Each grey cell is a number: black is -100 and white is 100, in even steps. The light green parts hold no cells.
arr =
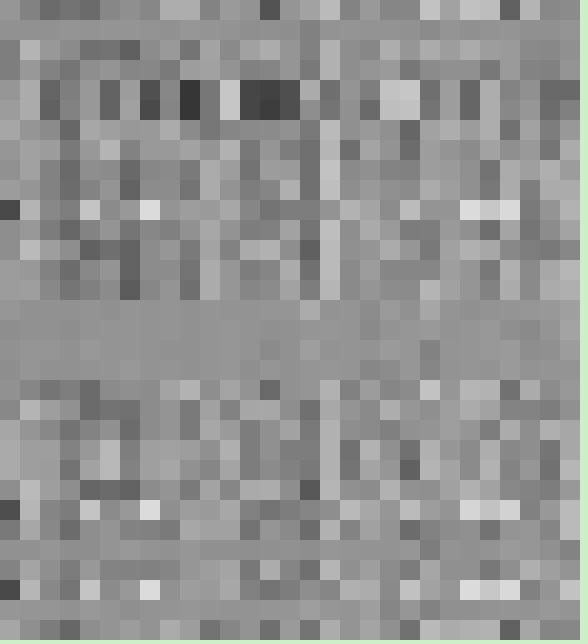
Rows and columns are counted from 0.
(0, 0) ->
18
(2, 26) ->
8
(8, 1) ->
26
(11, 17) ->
11
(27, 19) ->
15
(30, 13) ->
17
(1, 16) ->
15
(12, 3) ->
11
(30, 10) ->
16
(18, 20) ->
18
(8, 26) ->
25
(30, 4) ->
19
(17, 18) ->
15
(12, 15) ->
-25
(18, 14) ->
14
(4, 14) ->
-38
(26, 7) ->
1
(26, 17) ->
3
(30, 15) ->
24
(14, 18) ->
17
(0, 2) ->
-16
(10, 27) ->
16
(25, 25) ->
65
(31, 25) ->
-24
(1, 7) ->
15
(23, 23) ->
9
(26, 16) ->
39
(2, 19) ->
36
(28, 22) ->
13
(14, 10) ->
34
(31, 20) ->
-11
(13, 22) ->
24
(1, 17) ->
16
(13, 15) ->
-12
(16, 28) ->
28
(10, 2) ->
7
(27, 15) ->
11
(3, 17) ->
11
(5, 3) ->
2
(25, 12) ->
1

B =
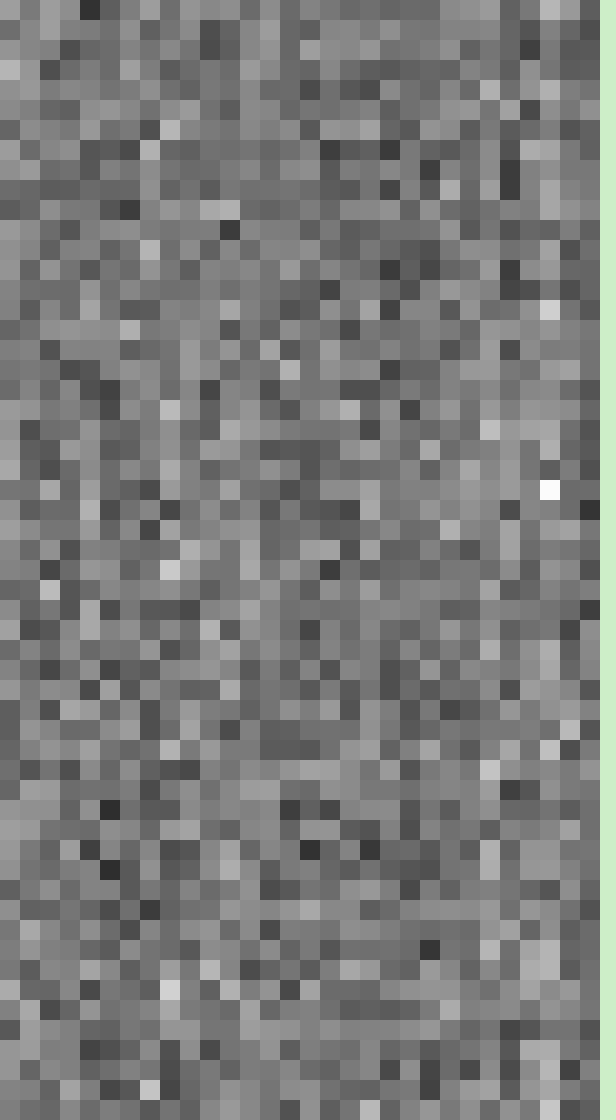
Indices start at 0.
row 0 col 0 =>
24
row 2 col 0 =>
16
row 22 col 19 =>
-3
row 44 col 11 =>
-4
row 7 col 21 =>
-23
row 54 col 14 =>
10
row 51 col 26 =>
-33
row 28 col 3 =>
-17
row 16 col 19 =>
-15
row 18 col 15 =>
-10
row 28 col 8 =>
58
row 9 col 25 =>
-52
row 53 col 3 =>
0
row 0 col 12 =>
-16
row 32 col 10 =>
12
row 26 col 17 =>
-24
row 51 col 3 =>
0
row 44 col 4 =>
3
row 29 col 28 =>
-9
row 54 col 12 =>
6
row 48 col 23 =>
-22
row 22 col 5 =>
-30
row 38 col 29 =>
15
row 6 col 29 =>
-24
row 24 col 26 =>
4
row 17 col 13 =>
28
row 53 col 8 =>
-40
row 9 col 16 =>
-28
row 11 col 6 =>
11
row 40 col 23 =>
1
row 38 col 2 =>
-10
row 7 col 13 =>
-20
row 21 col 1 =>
-39
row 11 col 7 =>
-3
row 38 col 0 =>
-13
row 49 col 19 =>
4
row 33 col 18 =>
-3
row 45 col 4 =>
-21
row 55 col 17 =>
-9
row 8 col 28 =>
-6

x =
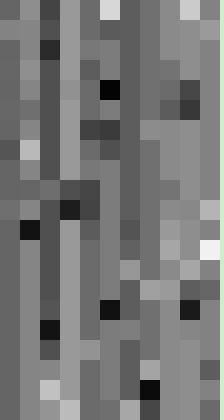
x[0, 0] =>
-21
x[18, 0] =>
-21
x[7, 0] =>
-33
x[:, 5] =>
[69, -29, -3, -3, -97, -3, -54, -37, -3, -3, -3, -3, -3, -3, -3, -87, -3, -3, -3, -3, -13]
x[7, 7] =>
-12
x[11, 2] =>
-37
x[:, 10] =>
[2, 21, 2, 2, 2, 2, 2, 2, 2, 2, 41, 2, 89, 2, -20, 2, 2, 2, -27, 2, -17]
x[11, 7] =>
-12
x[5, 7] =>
-12
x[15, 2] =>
-33
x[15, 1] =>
4
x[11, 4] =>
-28
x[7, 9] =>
11
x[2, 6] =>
-27
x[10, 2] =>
-37
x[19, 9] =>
11
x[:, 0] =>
[-21, 3, -21, -20, -21, -19, -21, -33, -21, -21, -13, -21, -21, -21, -21, -21, -21, -21, -21, -21, -21]
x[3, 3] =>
20
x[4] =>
[-21, 4, -37, 14, -16, -97, -27, -12, -16, -44, 2]
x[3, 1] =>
12
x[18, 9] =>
11
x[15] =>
[-21, 4, -33, 20, -16, -87, -27, -12, 8, -80, 2]
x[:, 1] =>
[11, 4, 4, 12, 4, -13, 4, 45, 4, -20, 4, -86, 4, 4, 4, 4, 4, 4, 4, 4, 4]
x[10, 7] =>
-12
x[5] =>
[-19, -13, -37, 20, -16, -3, -27, -12, -28, -56, 2]
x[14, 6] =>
-27
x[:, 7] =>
[-12, -12, -12, -12, -12, -12, 10, -12, -12, -12, -12, -12, -12, -12, 25, -12, -12, -12, 29, -91, -44]
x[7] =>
[-33, 45, -37, 20, -16, -37, -27, -12, 8, 11, 2]
